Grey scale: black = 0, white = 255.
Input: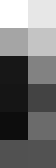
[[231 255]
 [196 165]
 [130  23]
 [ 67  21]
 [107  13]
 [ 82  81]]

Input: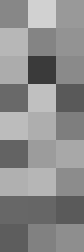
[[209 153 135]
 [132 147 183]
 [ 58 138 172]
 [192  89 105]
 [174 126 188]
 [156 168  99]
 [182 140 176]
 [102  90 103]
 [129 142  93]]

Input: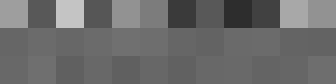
[[ 88 196  86 146 124  58  88  45  65 168 146 158]
 [107 103 107 112 110 102  99 106 107 100  99 102]
 [111  96 104  96 103  97 104 105 100 102 110 104]]

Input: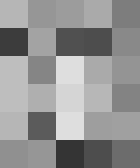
[[150 156 170 125 182]
 [163  80  77 137  60]
 [133 222 170 148 190]
 [175 213 183 131 190]
 [ 91 222 158 160 182]
 [150  52  77 108 144]]

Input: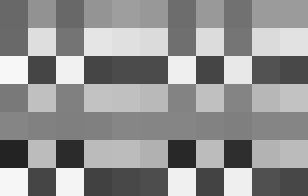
[[146 104 148 158 152 109 153 113 155 155 104]
 [222 116 229 224 219 111 220 117 219 226 105]
 [ 69 241  69  75  75 239  69 232  82  72 247]
 [192 128 194 192 185 131 192 132 183 194 121]
 [129 127 128 134 133 133 130 127 133 133 133]
 [188  43 187 188 177  40 188  46 179 187  35]
 [ 69 244  65  72  77 240  67 239  80  71 246]]

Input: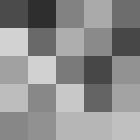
[[ 46 130 170 109  75]
 [105 174 138  71 210]
 [209 122  71 146 161]
 [136 200 100 163 189]
 [145 182 182 192 135]]
